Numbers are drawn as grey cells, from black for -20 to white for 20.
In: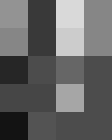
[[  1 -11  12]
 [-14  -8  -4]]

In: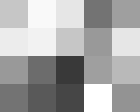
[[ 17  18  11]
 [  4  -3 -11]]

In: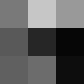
[[ -6 -14 -19]
 [ -5  -3 -18]]

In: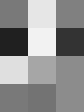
[[-15  18 -12]
 [ 15   6   2]]

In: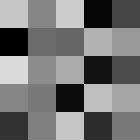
[[-20  -3  -4]
 [ 14   2   7]]

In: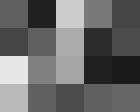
[[-9 -5  7]
 [16  0  6]]

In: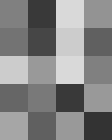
[[-2 -9 12]
 [12  4 14]]

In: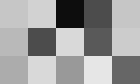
[[ 9 -8 14]
 [ 7 14  4]]

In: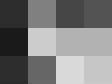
[[-16  12   8]
 [-13  -4  14]]
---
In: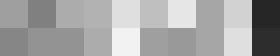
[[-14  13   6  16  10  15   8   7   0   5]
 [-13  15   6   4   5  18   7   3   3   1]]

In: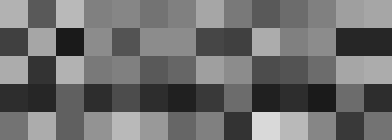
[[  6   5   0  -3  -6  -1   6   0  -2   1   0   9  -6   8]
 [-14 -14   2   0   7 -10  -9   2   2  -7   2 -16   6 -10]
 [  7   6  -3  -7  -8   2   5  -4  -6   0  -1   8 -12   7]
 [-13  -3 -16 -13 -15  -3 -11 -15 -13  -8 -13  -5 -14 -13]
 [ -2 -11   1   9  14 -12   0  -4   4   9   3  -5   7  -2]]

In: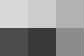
[[  8  12  14]
 [  2 -11  -8]]

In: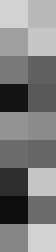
[[  9  13]
 [ 11   5]
 [ -5  -1]
 [ -6 -17]
 [  2   3]
 [ -4  -3]
 [ 11 -13]
 [ -3 -18]
 [ 13   1]]

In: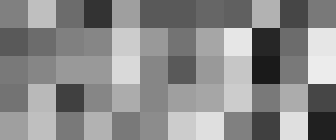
[[ -1  -9   8  -5  -4  -6  -6   5 -12  -3  10   0]
 [ 16  -3 -14  16   6  -2   4  12   1   0  -3  -6]
 [ 17  -1 -16  11   4  -6   1  14   4   4   1  -1]
 [ -9   7  -1  12   6   5   1   7   1 -10   9  -2]
 [-15  15 -10   0  15  12   2  -1   8  -1  10   5]]

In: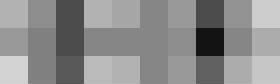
[[ 12   3  -8   4   1   6   8  -8   2   8]
 [  7   1 -17   2   1   1   1  -8   0   4]
 [ 11   7  -5   4   1   8   9  -6   0  13]]
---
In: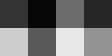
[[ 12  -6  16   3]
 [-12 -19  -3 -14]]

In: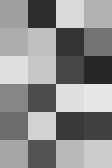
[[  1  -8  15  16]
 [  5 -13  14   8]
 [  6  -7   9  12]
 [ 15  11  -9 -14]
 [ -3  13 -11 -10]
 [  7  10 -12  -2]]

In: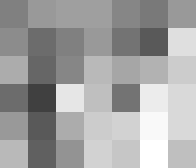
[[ -3 -10  16  10  -2  17  14]
 [  4  -6   7  12  13  19  14]
 [  0   4   5   5   1  -1   4]
 [  9  -5   3  13  11  20  10]
 [  7  -4   1   9   6   8  12]
 [  2  -3   0   4  -2  -6  15]]

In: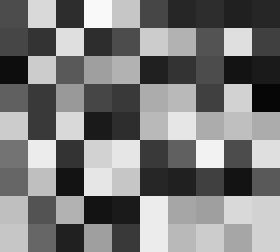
[[ -9 -12  15 -13  -8  12   8  -7  15 -10]
 [ 12 -11  14 -16 -13   9  16   7  10   7]
 [ 10  -7   8 -17 -16  17   6   5  14  13]
 [ -5 -11   4  -9 -11   7   9 -10  13 -19]
 [-18  12  -6   5   8 -15 -12  -8 -17 -16]
 [ -2  17 -12  13  16 -11  -5  18  -8  15]
 [ -8  14 -13  19  11  -9 -14 -13 -15 -14]
 [ 11  -4 -15   5 -11  17   9  12   6  13]
 [ -4  10 -17  16  11 -14 -15 -10 -17  -6]]

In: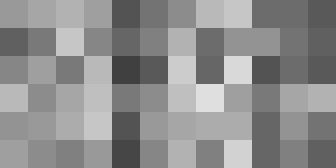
[[ -5  -1  11   1  -4   0   8  -3   3   3  -2  -5]
 [  4   6   8   5  -7  -2   2   9  11  -3  -3  -6]
 [  3   4   7  11  -7   4   6   7   7  -4   3  -2]
 [  9   2   6  10  -1   2  10  15   5  -1   6   8]
 [  5   2   0   4  -9   1   8   0  13  -4   0  -5]
 [  1   5  -1   9 -10  -6  12  -4  14  -7  -3  -6]]

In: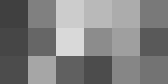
[[ -9  -4  14   2   5  -6]
 [-10   0  12   9   7  -1]
 [ -8   6  -5  -8   1  -2]]

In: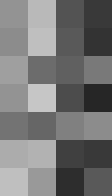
[[ -2  -4   0   2]
 [  5  -3  -5  -1]
 [  2  10  -6 -12]
 [  3   9  -7 -11]
 [  3  11  -8 -14]
 [  7   8 -10 -11]
 [ 10   4 -13  -6]]
